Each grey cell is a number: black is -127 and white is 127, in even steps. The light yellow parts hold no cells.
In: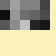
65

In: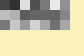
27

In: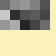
-91

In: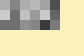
16

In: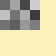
25

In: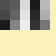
108

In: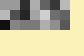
-5

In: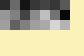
0

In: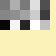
-90

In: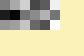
68
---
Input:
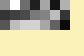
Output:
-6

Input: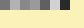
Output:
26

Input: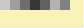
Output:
-72

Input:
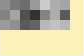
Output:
-77

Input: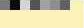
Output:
-42

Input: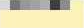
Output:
34

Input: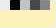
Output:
66

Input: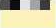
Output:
98
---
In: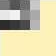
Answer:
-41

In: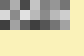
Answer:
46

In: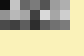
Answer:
68

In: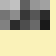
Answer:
65

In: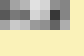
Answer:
35

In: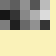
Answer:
-33

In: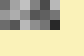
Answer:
35

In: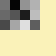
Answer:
-122
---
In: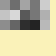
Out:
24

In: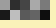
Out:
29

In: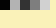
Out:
-124

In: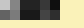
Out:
70

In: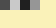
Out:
-51

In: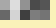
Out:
40

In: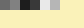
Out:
-21
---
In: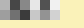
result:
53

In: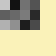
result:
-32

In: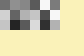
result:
81

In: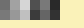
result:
-16

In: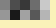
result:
1

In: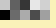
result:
72

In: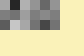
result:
-1

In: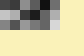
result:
68

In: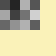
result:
38

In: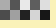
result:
44
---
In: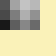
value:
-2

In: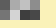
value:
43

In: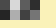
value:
88

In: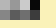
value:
24

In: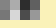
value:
44

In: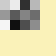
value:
-37
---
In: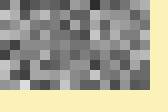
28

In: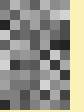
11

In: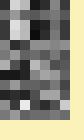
5

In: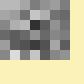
29

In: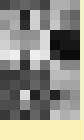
46

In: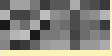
-51

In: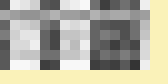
-38
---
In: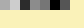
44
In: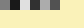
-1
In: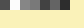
-49
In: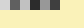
85
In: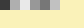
-69
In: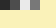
-85
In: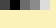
-61
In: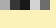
44
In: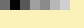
-18
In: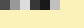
-50
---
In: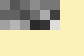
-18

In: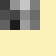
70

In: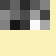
-85

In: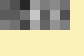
-89

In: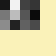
-62

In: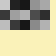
-104

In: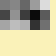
-24
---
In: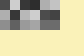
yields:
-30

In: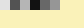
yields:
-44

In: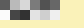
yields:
-57

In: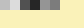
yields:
92

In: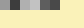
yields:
-66

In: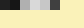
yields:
-105

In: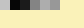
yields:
-121

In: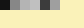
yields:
7

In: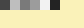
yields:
62
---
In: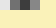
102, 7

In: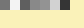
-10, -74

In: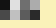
-109, -85

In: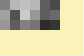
1, -74

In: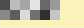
-51, 69

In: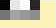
-122, 13

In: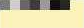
-4, -89

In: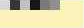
88, 15
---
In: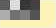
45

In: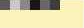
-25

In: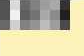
29

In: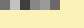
26

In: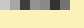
9

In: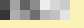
109
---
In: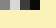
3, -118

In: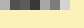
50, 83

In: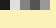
-99, 24

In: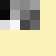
-111, -26

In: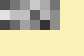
-45, 13

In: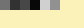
-13, 17

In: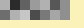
49, 15

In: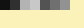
-110, 18
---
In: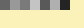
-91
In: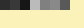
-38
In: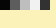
-77
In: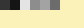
-19
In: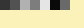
-22
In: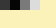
92
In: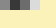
91
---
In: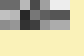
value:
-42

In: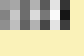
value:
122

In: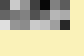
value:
54

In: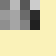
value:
-20

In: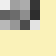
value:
14

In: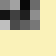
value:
-96

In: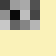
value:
62
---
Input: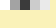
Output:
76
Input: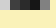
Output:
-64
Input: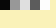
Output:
24
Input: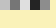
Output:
13
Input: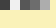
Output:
-18
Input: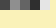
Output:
-27
